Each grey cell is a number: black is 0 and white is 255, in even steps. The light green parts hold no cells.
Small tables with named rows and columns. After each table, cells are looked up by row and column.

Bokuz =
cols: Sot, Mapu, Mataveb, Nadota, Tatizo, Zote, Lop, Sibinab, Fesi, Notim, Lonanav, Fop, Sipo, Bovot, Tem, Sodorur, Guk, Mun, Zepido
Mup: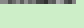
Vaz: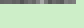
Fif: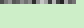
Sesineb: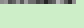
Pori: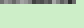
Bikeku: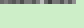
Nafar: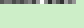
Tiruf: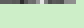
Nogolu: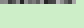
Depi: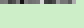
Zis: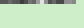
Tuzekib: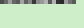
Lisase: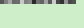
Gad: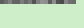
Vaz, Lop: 102
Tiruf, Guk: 139
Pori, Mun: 45
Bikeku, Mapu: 123
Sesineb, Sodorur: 144
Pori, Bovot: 166
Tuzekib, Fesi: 57
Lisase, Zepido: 80
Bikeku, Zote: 79
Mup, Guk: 83

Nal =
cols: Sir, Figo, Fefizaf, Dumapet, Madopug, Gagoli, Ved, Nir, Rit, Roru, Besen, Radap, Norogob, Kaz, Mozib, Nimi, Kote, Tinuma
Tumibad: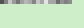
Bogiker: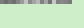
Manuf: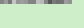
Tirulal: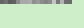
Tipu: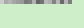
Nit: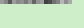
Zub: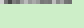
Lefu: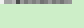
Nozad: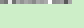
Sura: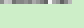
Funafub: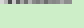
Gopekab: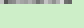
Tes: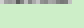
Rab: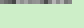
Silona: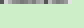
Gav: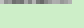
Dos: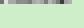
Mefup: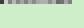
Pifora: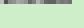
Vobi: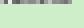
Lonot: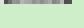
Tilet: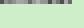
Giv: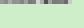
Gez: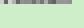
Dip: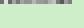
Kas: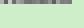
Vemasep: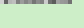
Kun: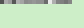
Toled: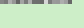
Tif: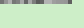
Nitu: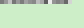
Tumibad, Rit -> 133
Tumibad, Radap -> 228
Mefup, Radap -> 175
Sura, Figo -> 199
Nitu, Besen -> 168
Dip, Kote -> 158
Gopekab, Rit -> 153
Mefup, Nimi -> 115
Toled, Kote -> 160
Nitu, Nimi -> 143
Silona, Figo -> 213
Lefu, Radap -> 125
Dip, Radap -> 145
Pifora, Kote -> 124
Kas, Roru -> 132
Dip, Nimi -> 89
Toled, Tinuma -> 104
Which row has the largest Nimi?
Gopekab

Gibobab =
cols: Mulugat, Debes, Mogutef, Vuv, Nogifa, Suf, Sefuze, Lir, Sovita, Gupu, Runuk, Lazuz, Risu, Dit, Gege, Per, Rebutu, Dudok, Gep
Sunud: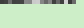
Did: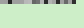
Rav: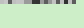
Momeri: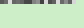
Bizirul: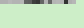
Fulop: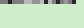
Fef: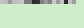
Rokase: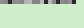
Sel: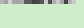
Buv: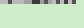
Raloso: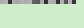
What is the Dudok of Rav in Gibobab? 193
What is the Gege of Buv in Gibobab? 84
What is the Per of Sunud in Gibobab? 63
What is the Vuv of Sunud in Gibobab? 65
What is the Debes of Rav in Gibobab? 200
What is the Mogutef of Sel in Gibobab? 207
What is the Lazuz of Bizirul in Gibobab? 179
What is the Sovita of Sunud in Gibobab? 202
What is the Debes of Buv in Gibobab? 185
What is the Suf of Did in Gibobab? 162
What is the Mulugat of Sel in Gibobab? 180
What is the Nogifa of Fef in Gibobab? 190
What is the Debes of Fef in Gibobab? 190
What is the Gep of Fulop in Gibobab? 41
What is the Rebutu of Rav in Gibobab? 49
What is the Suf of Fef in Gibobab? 198
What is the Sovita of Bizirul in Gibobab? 62

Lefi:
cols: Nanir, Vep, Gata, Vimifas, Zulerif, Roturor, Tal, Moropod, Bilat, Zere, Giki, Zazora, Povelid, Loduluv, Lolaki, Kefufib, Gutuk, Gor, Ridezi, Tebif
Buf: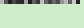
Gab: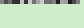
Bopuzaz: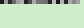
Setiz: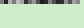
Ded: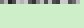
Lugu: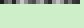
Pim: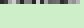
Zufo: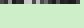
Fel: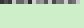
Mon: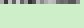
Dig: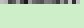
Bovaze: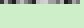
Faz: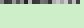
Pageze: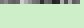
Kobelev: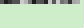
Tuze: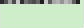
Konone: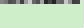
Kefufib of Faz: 167
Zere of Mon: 185
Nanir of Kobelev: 89
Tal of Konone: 157
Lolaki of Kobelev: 204
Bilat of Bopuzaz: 167
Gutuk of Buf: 184
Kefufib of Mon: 103
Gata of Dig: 67
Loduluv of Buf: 105
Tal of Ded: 203
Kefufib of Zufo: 33
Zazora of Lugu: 80

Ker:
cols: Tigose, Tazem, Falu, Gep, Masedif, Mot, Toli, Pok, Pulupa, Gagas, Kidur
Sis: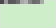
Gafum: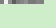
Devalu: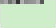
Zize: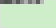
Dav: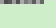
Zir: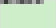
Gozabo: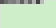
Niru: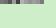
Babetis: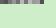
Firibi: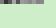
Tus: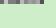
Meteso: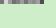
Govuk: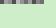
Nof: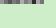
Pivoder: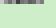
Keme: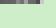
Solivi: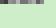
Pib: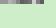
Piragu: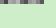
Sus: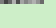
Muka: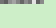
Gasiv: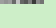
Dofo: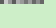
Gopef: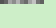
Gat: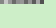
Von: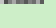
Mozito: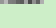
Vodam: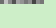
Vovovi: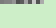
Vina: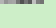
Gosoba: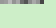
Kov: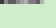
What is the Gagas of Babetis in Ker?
159
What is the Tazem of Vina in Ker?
148
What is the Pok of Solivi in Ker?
151
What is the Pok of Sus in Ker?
155
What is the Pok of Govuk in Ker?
160
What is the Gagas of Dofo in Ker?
142
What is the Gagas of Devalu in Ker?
173
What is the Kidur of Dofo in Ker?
103
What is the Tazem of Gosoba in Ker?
158
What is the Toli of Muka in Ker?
140
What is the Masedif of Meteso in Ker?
128
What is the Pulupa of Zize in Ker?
158

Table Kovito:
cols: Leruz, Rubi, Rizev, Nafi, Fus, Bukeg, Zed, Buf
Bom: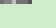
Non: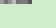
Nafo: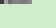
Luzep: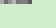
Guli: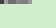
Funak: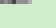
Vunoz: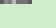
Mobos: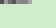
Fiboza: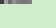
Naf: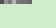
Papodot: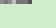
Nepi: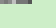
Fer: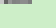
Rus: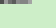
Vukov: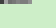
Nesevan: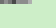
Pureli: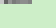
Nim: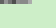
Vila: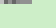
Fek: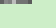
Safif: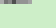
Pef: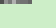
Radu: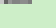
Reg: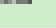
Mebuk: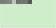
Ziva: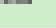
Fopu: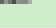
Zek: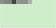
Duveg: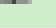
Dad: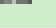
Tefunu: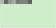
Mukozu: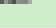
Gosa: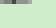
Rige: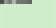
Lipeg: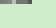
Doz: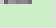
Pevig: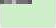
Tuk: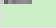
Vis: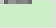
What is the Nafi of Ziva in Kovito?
169
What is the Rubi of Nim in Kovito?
150
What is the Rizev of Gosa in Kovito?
130
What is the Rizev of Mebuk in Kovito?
135
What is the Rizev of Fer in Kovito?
150
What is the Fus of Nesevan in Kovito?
145
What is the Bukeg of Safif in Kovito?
147
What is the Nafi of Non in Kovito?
185
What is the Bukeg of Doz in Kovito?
136
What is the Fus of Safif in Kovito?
144
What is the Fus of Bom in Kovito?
115
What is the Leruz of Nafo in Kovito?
61
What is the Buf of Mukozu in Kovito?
170
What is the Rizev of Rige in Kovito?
121
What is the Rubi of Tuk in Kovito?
100
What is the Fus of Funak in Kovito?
145
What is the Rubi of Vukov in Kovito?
163

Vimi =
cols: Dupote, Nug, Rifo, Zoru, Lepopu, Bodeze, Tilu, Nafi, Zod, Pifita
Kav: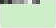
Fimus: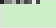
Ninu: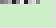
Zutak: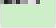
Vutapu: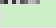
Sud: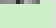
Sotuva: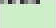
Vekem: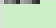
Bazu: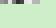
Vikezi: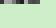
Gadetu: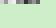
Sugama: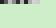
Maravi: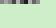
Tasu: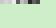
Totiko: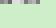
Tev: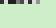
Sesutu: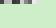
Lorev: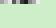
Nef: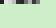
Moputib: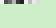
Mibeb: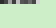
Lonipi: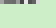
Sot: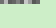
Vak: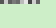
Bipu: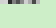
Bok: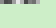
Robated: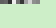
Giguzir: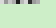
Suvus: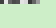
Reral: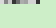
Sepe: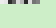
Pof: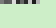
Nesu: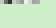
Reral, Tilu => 163
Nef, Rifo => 216
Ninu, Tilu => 35
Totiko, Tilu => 123
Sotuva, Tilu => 121
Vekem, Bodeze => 166
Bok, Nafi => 128
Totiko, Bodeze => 204
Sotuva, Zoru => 144
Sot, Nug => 187

